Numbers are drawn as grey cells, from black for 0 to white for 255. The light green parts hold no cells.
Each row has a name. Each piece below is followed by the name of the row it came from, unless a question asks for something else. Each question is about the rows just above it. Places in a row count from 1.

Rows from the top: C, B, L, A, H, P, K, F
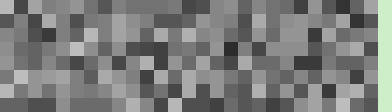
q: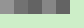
P
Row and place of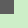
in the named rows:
P, 7
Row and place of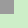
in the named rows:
P, 4

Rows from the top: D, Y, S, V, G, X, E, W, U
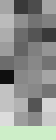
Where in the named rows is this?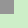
V, 4
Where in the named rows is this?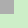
S, 1
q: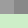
U
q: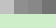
E
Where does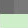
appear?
G

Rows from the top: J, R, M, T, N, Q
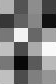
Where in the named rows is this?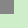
R, 3
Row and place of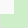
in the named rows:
T, 4
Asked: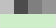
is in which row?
Q
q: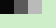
N
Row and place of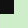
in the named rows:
R, 4
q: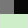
N
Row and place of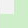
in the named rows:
M, 2

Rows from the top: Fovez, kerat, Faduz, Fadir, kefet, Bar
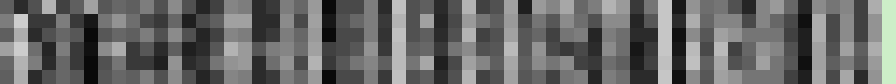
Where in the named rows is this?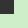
Faduz, 28
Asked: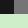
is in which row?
kerat
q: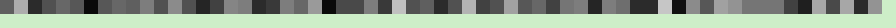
Bar

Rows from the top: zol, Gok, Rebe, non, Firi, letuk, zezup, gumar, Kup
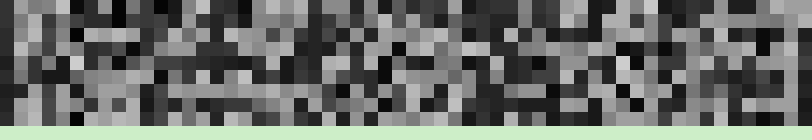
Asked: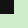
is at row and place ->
Firi, 34
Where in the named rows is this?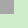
zezup, 43

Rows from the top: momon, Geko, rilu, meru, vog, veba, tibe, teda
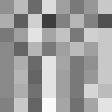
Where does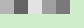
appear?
veba
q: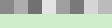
tibe
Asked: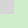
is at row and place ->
tibe, 7
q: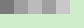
meru
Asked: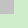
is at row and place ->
rilu, 5
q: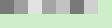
rilu

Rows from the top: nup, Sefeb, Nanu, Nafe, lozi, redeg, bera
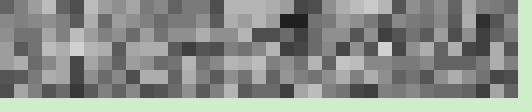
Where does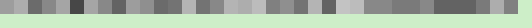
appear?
lozi
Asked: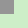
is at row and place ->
redeg, 21
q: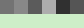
Sefeb

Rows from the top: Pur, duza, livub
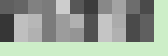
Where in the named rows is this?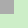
duza, 9
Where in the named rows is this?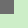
Pur, 10
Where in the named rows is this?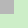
duza, 3

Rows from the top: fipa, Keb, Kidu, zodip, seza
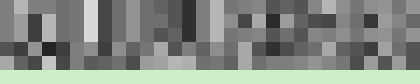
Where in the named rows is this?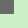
Keb, 30
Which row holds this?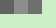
zodip
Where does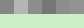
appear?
fipa
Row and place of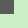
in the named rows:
seza, 7
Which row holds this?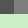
zodip
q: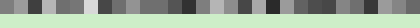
Keb
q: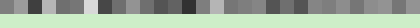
Kidu

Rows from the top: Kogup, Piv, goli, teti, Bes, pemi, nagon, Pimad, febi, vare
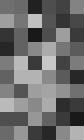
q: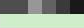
febi
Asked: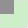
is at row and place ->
nagon, 5
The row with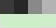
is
vare
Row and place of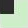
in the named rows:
Pimad, 5
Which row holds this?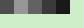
febi

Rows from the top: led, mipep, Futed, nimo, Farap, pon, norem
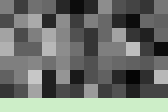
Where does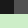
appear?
pon
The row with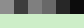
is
mipep
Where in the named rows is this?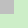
nimo, 10
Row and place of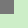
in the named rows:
led, 12
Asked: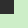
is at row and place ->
pon, 11
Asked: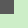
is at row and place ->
Farap, 11
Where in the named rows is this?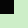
pon, 10

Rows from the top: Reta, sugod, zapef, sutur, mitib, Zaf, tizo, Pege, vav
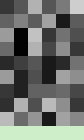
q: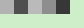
Pege
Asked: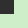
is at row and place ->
Pege, 1
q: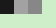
vav
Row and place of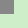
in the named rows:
vav, 6
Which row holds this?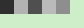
Pege
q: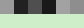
Zaf
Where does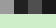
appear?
Zaf

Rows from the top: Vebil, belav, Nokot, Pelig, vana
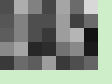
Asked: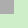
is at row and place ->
Vebil, 2
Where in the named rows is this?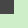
Vebil, 4
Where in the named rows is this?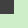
belav, 6
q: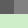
Nokot
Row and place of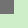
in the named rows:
Pelig, 5
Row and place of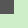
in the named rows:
belav, 1
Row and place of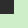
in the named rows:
Pelig, 4

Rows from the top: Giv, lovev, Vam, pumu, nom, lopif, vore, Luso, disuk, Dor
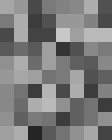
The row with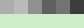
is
Luso
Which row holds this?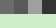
pumu
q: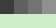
disuk
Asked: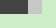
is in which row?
Vam
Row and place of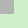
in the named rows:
vore, 4
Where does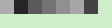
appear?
Dor

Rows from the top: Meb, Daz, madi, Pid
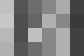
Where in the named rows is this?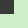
Daz, 6
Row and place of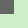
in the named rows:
Daz, 3
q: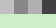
madi
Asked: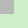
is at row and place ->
madi, 1

